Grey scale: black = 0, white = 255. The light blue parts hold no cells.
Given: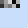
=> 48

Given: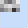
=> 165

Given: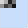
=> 145

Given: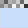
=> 136

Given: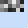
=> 164

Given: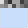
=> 147

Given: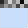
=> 98

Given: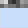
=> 100
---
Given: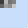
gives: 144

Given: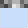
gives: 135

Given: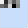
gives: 1

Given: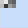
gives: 159

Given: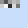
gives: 219

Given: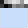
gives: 130
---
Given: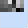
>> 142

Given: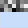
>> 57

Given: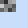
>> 144

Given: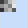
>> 158

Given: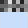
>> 172

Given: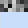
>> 120

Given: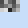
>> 36
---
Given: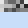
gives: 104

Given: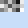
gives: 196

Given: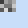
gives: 134

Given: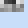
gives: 63

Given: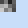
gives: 31

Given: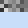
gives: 148

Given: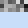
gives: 91

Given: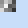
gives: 173
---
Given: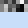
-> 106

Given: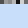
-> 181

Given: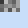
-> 151

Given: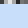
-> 165

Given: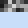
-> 214

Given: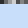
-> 205

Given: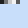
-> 203
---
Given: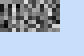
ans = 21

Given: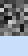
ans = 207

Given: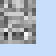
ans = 168

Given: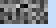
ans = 33

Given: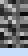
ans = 41

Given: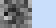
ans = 156

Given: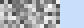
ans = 198

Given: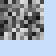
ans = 60

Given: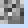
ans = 211
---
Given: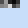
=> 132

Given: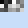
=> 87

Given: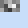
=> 171

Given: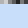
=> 179

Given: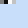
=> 128

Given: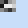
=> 140

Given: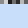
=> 139
